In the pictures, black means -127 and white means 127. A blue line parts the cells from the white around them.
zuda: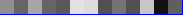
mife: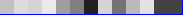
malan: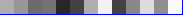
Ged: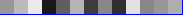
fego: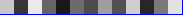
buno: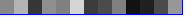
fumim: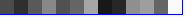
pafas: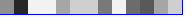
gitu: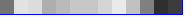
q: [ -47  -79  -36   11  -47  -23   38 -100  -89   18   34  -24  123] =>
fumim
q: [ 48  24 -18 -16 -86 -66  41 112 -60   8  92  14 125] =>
malan
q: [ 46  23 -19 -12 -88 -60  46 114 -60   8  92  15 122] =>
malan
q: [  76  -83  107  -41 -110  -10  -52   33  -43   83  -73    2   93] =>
fego

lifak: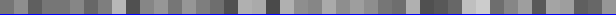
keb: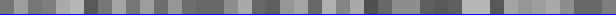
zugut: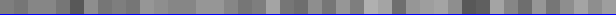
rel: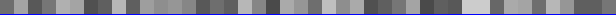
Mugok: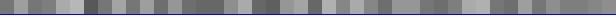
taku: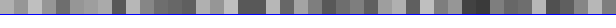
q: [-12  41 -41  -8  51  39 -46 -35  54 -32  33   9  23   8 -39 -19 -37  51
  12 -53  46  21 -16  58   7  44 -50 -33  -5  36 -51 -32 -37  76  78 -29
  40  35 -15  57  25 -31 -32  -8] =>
rel
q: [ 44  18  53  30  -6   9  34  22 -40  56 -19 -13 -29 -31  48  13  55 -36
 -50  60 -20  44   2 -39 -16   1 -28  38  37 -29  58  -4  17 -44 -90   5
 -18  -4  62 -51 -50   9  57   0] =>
taku
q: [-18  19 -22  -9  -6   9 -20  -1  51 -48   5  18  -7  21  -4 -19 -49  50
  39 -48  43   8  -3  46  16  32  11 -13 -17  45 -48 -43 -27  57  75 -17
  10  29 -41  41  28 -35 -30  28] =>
lifak
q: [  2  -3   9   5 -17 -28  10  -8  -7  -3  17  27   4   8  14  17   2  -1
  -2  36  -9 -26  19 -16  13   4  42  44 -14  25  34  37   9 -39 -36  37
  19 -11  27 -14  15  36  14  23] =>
zugut

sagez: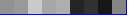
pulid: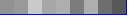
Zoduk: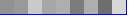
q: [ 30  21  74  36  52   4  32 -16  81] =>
Zoduk

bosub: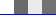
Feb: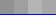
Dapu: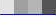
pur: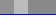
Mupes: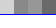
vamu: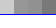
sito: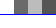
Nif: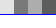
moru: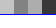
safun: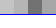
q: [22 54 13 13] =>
pur
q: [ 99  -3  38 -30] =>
Nif
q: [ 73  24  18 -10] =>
vamu
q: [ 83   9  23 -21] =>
Mupes

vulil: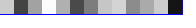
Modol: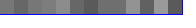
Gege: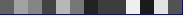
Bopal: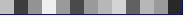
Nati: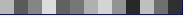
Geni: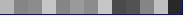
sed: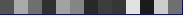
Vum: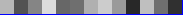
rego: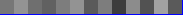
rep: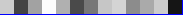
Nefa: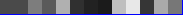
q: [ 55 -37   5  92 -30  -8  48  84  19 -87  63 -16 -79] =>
Nati
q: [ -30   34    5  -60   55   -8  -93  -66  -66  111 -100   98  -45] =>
Gege
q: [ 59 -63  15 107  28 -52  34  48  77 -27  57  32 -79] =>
Bopal
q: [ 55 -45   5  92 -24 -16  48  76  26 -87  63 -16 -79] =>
Vum
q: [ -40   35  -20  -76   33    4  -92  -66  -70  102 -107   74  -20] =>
sed
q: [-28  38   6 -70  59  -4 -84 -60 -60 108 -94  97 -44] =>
Gege
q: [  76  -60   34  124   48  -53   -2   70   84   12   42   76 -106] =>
vulil

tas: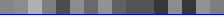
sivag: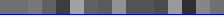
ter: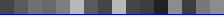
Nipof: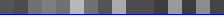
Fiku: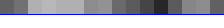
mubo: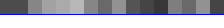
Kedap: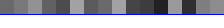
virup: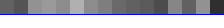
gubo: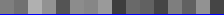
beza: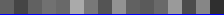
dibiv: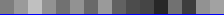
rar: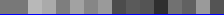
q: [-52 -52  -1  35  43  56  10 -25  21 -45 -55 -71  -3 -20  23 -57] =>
mubo
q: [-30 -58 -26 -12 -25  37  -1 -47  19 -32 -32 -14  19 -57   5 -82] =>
beza
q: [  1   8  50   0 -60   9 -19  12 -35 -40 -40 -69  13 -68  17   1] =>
tas
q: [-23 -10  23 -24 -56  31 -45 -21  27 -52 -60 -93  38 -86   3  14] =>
Kedap
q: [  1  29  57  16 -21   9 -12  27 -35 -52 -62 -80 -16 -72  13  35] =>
dibiv

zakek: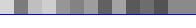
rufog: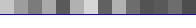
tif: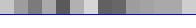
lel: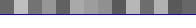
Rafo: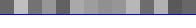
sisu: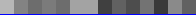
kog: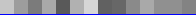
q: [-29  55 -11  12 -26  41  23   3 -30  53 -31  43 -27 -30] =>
lel
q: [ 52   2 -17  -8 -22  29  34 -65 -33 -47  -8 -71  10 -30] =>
sisu
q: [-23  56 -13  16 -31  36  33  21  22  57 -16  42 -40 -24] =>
Rafo
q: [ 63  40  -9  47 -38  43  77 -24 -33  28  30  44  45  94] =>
tif
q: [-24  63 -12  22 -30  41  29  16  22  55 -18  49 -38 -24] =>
Rafo

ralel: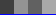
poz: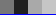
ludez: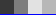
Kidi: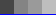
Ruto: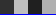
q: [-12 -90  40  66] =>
poz
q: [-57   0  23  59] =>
Kidi

